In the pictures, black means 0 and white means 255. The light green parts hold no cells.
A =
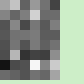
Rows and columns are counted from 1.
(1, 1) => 164
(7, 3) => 81
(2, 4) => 209
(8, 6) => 164
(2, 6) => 108
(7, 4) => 246
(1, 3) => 98
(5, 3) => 83
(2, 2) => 102
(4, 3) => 116
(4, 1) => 87
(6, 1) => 77
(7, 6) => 203
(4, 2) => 114
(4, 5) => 92
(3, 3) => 73

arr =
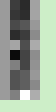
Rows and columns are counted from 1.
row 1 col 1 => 155
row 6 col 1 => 155
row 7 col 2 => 128
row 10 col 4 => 173
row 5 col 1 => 155
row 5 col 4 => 171
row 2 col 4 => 164
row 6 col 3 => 68
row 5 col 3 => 78
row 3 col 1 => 155
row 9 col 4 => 137
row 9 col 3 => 95
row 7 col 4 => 146

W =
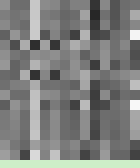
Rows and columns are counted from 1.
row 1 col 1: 145
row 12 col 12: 108
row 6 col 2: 117
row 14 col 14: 157
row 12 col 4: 187
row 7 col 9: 120
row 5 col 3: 172
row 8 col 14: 147
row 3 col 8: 117
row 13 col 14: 165
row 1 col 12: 84
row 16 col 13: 102
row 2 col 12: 84
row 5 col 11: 140
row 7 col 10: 60
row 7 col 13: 111
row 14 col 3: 109
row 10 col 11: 138
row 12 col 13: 115
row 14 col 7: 108
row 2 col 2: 115
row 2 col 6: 118
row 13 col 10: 74
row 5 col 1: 129
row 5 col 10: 113
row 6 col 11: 145
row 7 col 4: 179
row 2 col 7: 103
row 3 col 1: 137
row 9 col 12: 105
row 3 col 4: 203
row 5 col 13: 134
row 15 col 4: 157
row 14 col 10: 69
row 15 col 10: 109
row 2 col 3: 121
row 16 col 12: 103
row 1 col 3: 109

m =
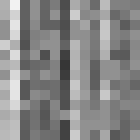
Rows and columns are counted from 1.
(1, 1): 176
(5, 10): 121
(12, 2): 183
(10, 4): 138
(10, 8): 187
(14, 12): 88
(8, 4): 113
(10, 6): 109
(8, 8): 172
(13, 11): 145
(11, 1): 187
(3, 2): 228
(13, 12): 129
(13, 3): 95
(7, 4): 105
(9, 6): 110
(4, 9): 143
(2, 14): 145
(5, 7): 99
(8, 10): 93
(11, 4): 120
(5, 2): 175
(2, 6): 145
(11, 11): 145
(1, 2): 242
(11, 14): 132
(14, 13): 100
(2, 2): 210
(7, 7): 54
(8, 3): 145
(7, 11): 145
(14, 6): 108
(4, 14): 144
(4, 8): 145
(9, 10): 95
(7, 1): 175
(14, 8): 203

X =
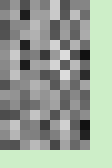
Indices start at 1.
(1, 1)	108
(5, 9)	108
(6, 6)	153
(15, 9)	138
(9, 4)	178
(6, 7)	220
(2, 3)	28
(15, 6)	71
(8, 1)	130
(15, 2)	82
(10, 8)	135
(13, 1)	154
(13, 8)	91
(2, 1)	139
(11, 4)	111
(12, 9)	141
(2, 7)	87
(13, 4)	131
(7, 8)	186
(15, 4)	185
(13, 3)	117
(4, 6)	85
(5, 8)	178
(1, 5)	123
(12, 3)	140
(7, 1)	137
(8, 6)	100
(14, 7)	177
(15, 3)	148
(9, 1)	81
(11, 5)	144
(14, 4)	128
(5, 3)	31
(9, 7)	157

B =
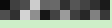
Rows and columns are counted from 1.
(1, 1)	10
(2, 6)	66
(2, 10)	129
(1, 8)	85
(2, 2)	48
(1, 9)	67
